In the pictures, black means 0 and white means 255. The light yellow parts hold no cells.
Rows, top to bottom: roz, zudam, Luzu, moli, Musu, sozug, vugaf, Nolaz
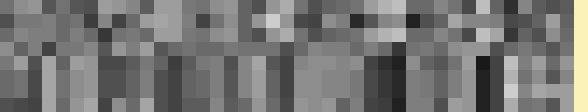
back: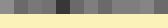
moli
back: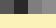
zudam
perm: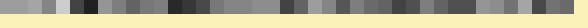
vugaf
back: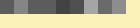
Nolaz
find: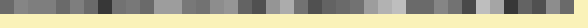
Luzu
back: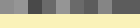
Nolaz

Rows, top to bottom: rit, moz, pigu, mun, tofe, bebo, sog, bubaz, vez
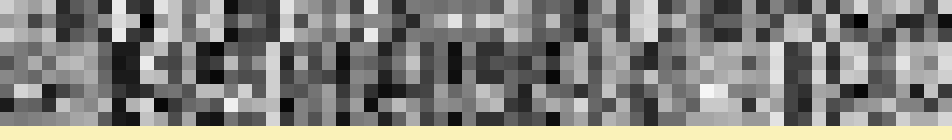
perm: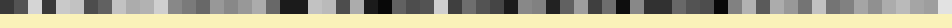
bebo
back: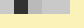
bubaz

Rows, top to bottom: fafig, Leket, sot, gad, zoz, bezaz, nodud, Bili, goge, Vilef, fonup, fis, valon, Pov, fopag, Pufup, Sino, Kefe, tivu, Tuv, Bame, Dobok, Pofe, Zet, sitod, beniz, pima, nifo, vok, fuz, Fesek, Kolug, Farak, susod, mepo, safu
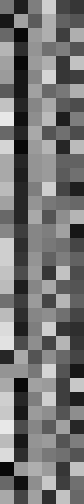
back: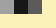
nodud
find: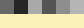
Pufup
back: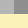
Pufup
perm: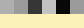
susod
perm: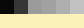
zoz
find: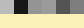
Kolug
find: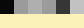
susod

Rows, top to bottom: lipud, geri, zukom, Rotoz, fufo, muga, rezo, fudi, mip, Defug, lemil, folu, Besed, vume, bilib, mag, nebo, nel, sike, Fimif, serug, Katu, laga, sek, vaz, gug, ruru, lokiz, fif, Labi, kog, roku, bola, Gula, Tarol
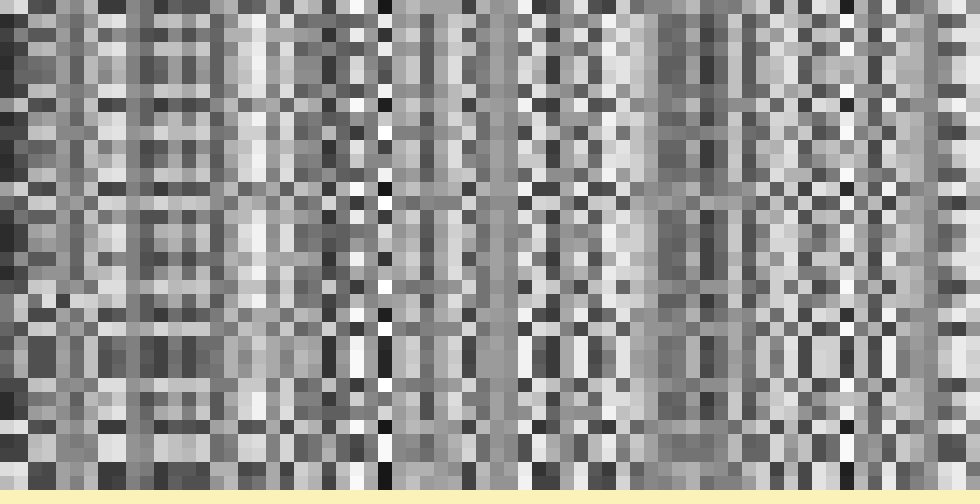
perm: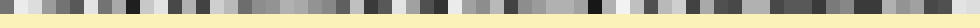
Gula
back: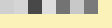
gug

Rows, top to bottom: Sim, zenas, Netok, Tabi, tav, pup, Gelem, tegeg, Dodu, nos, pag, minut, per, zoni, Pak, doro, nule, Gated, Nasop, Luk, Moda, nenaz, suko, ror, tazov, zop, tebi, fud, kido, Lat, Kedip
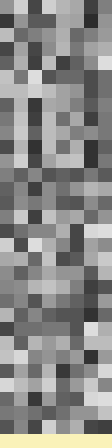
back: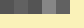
per
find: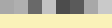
Nasop

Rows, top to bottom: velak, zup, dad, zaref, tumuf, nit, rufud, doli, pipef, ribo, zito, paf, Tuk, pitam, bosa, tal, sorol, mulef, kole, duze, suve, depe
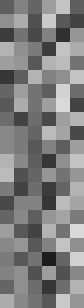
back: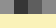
paf
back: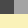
ribo
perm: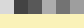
doli
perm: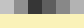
paf

